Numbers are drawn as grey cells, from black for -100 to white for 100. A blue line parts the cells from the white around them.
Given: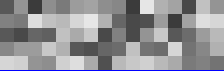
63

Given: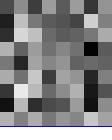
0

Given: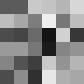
10

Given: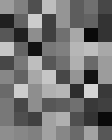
6

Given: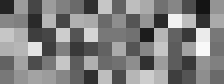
16

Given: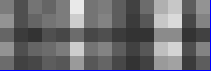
-49

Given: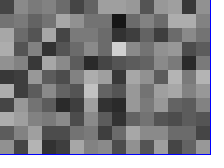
-46
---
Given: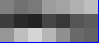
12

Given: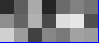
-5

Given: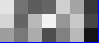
1

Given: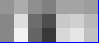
69

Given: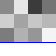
39

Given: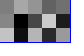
42
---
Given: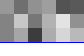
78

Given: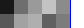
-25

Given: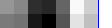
78

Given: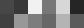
41

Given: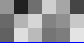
13

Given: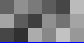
-10

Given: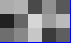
24

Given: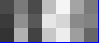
8

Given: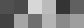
8

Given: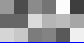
47
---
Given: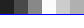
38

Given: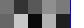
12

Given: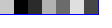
40

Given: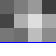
37

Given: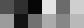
45

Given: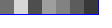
2
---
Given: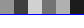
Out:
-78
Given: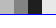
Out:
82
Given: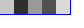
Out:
71
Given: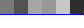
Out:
-64
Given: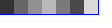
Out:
71
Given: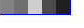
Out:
-76
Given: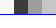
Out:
55
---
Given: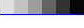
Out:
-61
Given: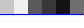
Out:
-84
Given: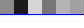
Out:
41
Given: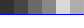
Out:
70
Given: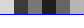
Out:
-21
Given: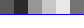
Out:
82
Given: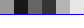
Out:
41
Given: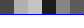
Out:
5
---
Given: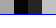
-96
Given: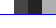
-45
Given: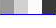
64
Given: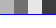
-12
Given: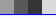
-30
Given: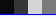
-58
